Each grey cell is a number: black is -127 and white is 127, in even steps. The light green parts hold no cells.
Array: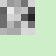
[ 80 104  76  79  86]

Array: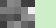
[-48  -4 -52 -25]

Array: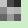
[ 68  59 -32]

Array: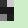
[ -79 -104]

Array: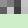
[16 71]

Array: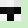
[ 110 -105  118]

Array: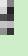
[102 -91]

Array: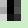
[  59 -127  -81]
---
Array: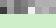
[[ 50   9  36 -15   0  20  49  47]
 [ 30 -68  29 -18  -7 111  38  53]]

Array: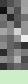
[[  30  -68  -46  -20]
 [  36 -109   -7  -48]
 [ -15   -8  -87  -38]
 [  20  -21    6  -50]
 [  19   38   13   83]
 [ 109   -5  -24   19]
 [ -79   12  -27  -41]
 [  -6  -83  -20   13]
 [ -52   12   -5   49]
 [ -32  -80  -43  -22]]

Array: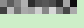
[[-113   11  -34    2   48  -82  -48  -40  -50  -85   36]
 [  42  -63   59  -12   41   33   78    6   86    6  -57]]

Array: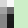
[[ 121   88]
 [ -23   33]
 [ -99    6]
 [-102    6]]

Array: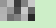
[[ 72  22  60 -68   1]
 [-29  49  20 -49  74]
 [-86  52 -14   2  51]]

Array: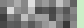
[[-29   2  14  44   7  95   6  26  -6  67  21]
 [  7 -36  89  15   4  61 -51 -39 -56  -9 -42]
 [ -5 -66  -2 -22  64   9  33  31 -51  10 -25]
 [ 10 -55 -33 -38  -7 -37  -7  23  44 -12 -71]]
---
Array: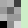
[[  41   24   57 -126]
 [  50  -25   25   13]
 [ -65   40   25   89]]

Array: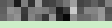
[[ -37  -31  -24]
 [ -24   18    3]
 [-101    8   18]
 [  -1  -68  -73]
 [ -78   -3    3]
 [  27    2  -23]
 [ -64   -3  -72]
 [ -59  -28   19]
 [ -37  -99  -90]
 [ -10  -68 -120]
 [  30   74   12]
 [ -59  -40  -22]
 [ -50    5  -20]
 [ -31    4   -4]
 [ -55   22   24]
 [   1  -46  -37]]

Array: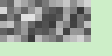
[[ -7  86 -50  49 -29  23]
 [-27 -13  -2  67 -49  71]
 [ 63  18 -41 -12 -11  47]
 [ 37 -23  97  29  24  -5]
 [  8  23  99 -22 -51 -69]
 [-34  62  45 -58 -33  59]
 [ -7 -17 -51 -46 -42  17]
 [ 36 -39 -55 -67 -14   1]
 [ 47 -52 -39  38  54 -29]
 [ 71  31  41   3 -63  47]
 [ 16  -2 -64 -61  24  62]
 [ 54 -71 -14 -17  22  81]
 [ 82  19 -39  63 -41  34]]

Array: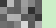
[[-69  17 -32 -15]
 [ 59 -28  50 -22]
 [-29 -32  48   5]
 [ 29  20 -39  87]
 [  4 -79 -32 -38]
 [-34 -32 -71  45]]

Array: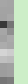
[[ 38  35  34 -71  38  33  44  84  63  30  29  -9]
 [ 36  35  40 -10  15  42  39  77  59  33  32  -3]]

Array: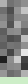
[[ 49 -16   2  18 -33 -21 -32  -3 -96 -10  23]
 [-13 -49 -32 -44  10 -50 -10 -58  13   8 -19]
 [ -1  20   8  48  14 -40 -14   3  75  12  -8]
 [ 14  67  10   1 -34  60  15 101 -60 -71  48]]

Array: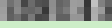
[[ 25  30  34]
 [-14 -33 -30]
 [  4   9 -16]
 [-57 -22 -45]
 [-20 -25  -6]
 [-45 -15 -56]
 [-50 -71 -52]
 [ 13  15  27]
 [-27 -22 -30]
 [-18  -5 -30]
 [ 29  31  22]
 [ 26  -3  21]
 [-74 -66 -67]
 [ 65  44  47]
 [  1  26  -3]
 [-27 -53 -32]]
